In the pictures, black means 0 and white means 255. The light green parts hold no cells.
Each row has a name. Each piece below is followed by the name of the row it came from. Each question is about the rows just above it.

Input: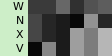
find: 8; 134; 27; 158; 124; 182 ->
V
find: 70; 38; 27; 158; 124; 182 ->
X
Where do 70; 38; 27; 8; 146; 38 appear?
N

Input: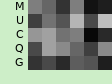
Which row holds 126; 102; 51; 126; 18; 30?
M
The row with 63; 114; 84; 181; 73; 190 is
U
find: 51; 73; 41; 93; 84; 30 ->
G

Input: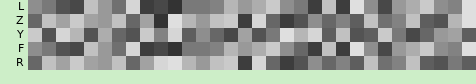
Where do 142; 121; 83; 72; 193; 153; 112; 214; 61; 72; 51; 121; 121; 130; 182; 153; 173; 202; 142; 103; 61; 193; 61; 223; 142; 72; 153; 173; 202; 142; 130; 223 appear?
F
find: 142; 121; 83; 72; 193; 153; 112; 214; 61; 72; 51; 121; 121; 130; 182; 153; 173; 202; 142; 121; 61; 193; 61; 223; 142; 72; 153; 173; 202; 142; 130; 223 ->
L
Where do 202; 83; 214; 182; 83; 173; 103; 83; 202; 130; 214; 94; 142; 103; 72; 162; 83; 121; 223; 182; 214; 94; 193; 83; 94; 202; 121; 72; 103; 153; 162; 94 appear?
Y
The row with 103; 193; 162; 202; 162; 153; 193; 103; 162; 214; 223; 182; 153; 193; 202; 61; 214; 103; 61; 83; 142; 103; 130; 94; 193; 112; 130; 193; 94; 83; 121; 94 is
R

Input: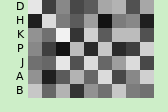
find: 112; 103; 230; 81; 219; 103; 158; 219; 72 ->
J
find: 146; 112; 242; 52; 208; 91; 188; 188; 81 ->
K

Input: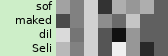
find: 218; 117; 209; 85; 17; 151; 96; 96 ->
dil
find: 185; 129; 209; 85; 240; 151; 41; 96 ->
Seli

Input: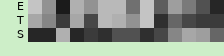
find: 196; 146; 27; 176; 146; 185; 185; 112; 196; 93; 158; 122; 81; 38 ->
E
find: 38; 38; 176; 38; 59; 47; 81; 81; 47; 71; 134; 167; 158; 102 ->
S

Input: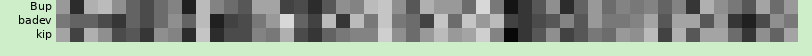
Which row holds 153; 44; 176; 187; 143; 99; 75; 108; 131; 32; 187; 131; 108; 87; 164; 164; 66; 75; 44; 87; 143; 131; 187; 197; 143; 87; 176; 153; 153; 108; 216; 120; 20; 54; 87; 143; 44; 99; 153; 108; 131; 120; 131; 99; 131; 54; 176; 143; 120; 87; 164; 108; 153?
Bup
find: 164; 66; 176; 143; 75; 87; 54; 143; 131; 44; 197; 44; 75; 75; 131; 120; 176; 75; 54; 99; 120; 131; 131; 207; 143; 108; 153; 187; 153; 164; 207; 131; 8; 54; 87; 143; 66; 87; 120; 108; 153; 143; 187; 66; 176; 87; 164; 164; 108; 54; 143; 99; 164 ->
kip
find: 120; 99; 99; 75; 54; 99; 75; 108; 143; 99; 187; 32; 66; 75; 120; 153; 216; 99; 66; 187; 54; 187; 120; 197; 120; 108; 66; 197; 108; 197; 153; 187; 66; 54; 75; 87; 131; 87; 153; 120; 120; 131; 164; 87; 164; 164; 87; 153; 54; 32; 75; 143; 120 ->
badev

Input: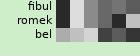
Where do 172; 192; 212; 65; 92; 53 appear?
bel
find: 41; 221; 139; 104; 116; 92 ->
fibul
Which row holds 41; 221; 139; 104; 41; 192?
romek

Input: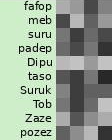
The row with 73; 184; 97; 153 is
meb
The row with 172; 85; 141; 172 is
Zaze
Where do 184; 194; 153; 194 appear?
Dipu
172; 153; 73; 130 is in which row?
fafop
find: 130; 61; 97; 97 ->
Suruk

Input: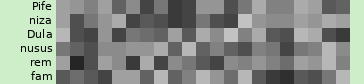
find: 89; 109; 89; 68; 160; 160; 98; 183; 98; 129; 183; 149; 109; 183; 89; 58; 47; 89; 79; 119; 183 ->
fam
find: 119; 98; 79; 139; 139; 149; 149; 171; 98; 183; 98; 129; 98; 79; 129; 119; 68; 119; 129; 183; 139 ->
nusus

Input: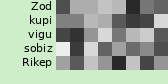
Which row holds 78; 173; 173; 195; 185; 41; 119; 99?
Zod
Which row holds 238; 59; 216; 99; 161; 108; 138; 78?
sobiz

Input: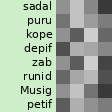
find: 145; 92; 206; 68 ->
zab
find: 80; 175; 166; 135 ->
depif
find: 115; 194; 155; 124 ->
puru

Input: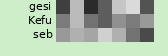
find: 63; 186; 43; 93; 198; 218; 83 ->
gesi
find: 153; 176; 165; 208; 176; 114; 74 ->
seb

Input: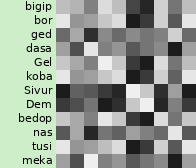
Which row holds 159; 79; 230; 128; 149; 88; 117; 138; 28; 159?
dasa
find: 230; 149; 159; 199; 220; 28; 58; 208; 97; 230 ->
koba
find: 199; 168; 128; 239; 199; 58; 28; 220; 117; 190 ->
Gel

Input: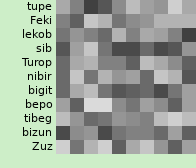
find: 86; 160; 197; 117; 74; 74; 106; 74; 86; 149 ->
sib
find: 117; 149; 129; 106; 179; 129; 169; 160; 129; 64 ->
lekob
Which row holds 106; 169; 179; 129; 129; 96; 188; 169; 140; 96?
Turop
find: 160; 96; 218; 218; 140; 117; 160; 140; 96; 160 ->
bepo
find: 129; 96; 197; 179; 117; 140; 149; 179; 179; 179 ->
Feki

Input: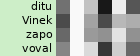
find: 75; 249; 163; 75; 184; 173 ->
Vinek
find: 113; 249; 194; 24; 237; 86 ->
ditu
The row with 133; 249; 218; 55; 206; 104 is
voval
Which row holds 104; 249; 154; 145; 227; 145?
zapo

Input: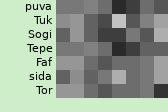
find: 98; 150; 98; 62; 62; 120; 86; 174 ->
Sogi
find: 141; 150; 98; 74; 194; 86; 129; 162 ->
Tuk

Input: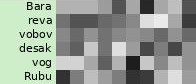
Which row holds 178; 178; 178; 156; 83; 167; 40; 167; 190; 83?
Bara
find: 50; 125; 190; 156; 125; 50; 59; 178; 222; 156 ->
Rubu
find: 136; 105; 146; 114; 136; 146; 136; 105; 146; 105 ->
vobov
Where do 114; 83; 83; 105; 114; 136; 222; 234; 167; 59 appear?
reva

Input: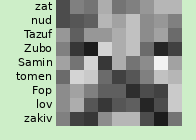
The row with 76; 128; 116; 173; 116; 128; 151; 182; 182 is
zat
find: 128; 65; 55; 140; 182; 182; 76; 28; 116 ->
zakiv
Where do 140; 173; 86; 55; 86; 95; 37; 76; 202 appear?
lov

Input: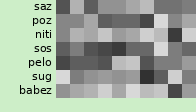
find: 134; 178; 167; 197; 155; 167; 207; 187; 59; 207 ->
niti
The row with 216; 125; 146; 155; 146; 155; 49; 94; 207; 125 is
sug
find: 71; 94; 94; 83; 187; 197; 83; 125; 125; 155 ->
pelo
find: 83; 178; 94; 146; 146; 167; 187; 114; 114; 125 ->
saz

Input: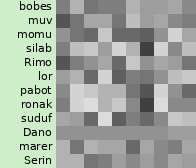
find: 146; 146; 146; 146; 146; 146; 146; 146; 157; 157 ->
Dano
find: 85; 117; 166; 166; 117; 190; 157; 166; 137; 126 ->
muv
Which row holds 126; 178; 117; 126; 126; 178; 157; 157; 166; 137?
bobes
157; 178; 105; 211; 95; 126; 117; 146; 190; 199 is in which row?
lor
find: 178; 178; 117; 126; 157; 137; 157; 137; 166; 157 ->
Serin

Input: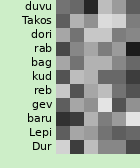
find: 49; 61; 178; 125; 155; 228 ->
baru
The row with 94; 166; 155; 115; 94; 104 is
Lepi
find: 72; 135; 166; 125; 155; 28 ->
rab
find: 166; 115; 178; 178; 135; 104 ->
bag
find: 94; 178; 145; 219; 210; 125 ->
Takos

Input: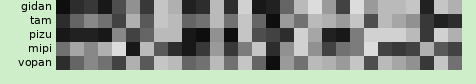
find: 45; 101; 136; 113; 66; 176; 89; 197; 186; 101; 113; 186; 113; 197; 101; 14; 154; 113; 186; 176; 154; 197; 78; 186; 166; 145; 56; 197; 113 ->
vopan
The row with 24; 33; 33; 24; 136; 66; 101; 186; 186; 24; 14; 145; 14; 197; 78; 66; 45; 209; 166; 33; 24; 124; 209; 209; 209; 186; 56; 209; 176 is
pizu
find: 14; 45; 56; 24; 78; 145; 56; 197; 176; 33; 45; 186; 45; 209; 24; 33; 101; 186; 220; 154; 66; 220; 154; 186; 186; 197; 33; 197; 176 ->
gidan

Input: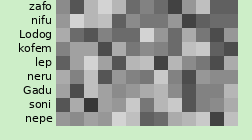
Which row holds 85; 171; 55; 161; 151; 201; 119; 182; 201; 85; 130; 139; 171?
soni
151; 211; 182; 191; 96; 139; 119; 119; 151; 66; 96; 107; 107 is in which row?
nifu
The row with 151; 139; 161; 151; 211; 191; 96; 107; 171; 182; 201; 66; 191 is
nepe

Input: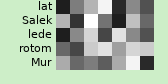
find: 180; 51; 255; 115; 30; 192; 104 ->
Salek
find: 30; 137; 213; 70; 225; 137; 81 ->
lede
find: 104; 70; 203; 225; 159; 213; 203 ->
rotom

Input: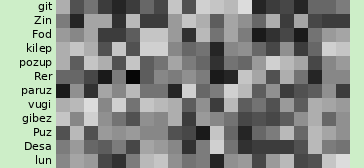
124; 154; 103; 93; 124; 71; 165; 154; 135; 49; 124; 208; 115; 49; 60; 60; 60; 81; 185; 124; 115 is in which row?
Desa
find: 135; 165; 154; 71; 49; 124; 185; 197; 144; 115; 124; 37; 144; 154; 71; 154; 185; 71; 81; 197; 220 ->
lun
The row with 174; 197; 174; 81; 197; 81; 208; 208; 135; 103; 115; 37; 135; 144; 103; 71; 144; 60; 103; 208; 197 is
kilep

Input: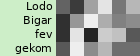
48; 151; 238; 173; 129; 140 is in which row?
Bigar
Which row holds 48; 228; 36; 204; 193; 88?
fev
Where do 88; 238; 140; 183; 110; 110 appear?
gekom

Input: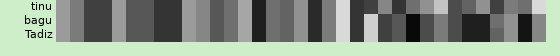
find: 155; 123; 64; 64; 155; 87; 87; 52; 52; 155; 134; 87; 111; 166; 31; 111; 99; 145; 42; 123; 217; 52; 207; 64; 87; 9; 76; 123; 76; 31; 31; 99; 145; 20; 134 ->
Tadiz
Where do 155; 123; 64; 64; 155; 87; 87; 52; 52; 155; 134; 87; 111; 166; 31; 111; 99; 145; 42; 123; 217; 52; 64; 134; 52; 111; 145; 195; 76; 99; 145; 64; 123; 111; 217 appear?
tinu
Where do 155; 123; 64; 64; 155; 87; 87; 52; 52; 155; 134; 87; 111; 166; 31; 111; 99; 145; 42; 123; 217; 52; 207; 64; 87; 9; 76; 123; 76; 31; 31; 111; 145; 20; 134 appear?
bagu

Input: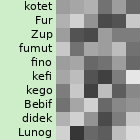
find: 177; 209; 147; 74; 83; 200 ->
Fur
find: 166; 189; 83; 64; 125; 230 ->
kefi
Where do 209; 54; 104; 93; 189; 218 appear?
Lunog

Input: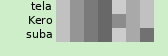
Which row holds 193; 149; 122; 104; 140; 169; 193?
Kero
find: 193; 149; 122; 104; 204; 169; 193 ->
tela
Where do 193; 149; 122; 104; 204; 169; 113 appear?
suba

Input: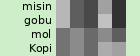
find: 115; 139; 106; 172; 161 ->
Kopi
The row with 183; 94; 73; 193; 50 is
gobu
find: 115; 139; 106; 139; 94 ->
mol

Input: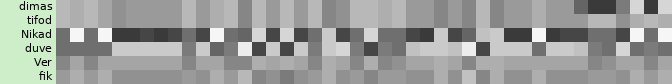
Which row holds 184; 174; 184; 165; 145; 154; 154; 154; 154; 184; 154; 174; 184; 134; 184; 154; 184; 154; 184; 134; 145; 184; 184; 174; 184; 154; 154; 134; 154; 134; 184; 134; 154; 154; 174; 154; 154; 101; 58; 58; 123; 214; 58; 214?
dimas
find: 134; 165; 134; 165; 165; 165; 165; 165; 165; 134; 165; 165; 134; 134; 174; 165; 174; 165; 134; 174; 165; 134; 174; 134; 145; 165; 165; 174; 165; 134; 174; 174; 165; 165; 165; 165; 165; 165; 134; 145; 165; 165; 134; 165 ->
Ver
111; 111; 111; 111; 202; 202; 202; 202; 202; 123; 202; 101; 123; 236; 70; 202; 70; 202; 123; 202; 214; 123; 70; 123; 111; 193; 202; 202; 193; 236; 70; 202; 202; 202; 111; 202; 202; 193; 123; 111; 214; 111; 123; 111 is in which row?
duve

